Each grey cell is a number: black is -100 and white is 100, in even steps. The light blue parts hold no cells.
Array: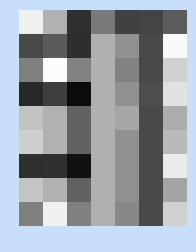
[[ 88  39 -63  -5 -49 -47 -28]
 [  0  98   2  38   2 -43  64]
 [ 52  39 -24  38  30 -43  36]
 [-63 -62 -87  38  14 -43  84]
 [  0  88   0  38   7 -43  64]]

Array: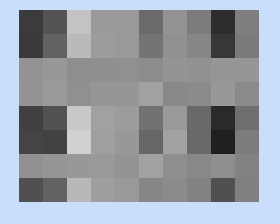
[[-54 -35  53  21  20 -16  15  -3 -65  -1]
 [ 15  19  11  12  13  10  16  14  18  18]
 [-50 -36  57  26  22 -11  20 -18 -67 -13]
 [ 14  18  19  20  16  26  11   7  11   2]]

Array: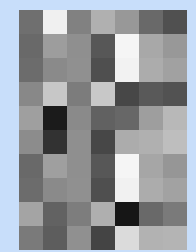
[[-13  88   1  38  19 -18 -37]
 [-15   8  13 -38  90  35  26]
 [ 25 -79   8 -24 -19  24  44]
 [-18  25  12 -32  92  30  18]
 [ 29 -23  -2  37 -83 -18  -4]]

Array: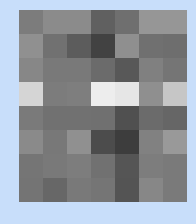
[[ -3   9   9 -25 -13  18  18]
 [  6  -5  -5 -16 -31   0  -8]
 [ -4 -11 -11 -12 -37 -16 -20]
 [ -8  -5  -2 -11 -33  -2  -4]]

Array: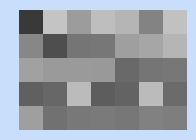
[[-55  54  22  49  42   3  51]
 [ 26  21  21  20 -18  -8  -7]
 [ 25 -11  -6  -4  -7   1  -1]]

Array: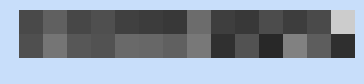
[[-43 -25 -44 -38 -50 -53 -56 -15 -51 -56 -40 -52 -42  60]]

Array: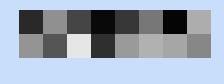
[[-68  13 -46 -93 -57  -7 -96  36]]

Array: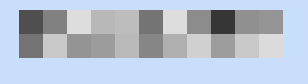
[[-38   1  73  44  48  -9  73  10 -58  13  17]]
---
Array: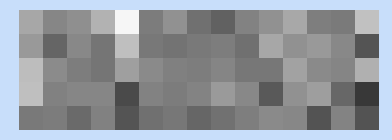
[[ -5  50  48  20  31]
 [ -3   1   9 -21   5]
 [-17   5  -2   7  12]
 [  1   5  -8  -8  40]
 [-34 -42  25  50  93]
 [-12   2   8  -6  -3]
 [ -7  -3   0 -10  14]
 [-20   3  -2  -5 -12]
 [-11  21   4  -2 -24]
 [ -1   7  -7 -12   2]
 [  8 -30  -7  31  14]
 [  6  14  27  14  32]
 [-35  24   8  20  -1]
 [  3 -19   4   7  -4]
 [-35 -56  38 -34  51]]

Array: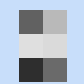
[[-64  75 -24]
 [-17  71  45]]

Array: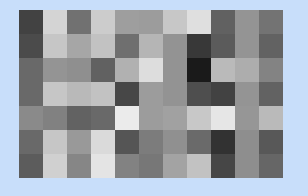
[[-28 -18   8 -18 -18 -41 -48]
 [ 63  55   1  55  16  55  66]
 [  5  20 -23  45  12  30 -11]
 [ 79  71 -18  52 -24  52  60]
 [  2 -33  84 -44  39 -13  24]
 [ -7  -3  22  22  73  42  22]
 [ 28  13  26  15  15  15  56]
 [ 52 -17  57 -39 -80 -56  75]
 [-45 -61  80 -48  46 -29 -24]
 [ 11  11  18  16  36  16  16]
 [-20 -31  46 -23   3 -23 -10]]

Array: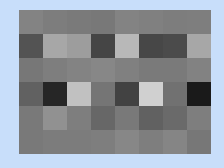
[[ -5  -5 -24  -7 -35   3]
 [ -3  14 -70  -1  31  -2]
 [ -3  -1  51   3  23  -4]
 [ -1 -19  -8   6 -46  -6]
 [  6  -5 -48   0  44   3]
 [ -1 -24  63  -4 -44   0]
 [  4 -17 -11  -4 -41  -2]
 [ -7  -1 -80   2  31  -1]]

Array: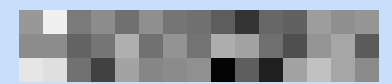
[[ 80  10  19]
 [ 75  10  88]
 [-11 -22  -4]
 [-49  -8  10]
 [ 28  37 -12]
 [  5 -11  12]
 [  9  15  -8]
 [ 13 -10 -12]
 [-97  36 -27]
 [-26  27 -59]
 [-76 -13 -19]
 [ 28 -38 -24]
 [ 51  16  23]
 [ 30  30  12]
 [  9 -29  17]]

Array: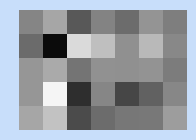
[[ 30  18  18 -16   4]
 [ 52  92  33 -91  30]
 [-41 -64  -9  71 -31]
 [-15   5  14  50   3]
 [ -7 -45  13  13 -15]
 [ -6 -24  15  45  16]
 [ 23   6  -3   7  -1]]
